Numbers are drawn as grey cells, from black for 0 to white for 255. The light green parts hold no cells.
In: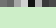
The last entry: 73
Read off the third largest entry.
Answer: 166
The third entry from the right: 181

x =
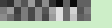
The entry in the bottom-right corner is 109
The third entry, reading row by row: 124
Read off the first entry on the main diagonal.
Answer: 61
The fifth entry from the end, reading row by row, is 223
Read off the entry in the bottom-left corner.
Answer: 140
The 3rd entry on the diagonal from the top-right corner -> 193
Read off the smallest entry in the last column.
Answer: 97
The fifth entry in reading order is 155
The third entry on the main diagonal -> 73
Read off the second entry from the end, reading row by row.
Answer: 97

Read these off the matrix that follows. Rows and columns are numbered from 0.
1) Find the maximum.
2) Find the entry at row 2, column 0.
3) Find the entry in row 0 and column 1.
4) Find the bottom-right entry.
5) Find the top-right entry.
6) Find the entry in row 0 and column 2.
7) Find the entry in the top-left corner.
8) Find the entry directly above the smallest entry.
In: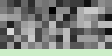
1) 215
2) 172
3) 72
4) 72
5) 127
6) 44
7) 115
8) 127

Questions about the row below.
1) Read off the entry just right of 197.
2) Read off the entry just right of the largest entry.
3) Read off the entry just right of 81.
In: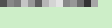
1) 151
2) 136
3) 136

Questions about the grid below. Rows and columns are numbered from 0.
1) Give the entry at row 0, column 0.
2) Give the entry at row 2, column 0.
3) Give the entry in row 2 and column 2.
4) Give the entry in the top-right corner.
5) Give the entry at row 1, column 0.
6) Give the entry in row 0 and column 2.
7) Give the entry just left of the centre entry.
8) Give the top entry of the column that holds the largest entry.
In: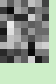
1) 166
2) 152
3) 40
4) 65
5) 53
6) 152
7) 166
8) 94

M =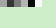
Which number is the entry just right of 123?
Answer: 180
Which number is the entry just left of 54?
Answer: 165

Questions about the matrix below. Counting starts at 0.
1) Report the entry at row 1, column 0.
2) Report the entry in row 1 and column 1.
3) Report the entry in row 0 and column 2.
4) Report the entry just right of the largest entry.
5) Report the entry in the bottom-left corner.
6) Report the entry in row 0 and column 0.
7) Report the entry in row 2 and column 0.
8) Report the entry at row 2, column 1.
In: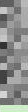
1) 197
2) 156
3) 140
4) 140
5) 111
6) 96
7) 82
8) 124

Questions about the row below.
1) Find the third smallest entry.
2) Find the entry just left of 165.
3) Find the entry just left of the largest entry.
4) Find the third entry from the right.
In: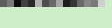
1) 41
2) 105
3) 121
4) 135

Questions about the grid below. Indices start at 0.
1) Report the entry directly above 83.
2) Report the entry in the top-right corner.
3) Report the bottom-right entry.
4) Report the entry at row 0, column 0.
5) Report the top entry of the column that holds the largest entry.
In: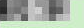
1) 98
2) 167
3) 194
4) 56
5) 152

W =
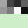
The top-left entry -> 165
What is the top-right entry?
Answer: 96
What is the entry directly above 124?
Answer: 69
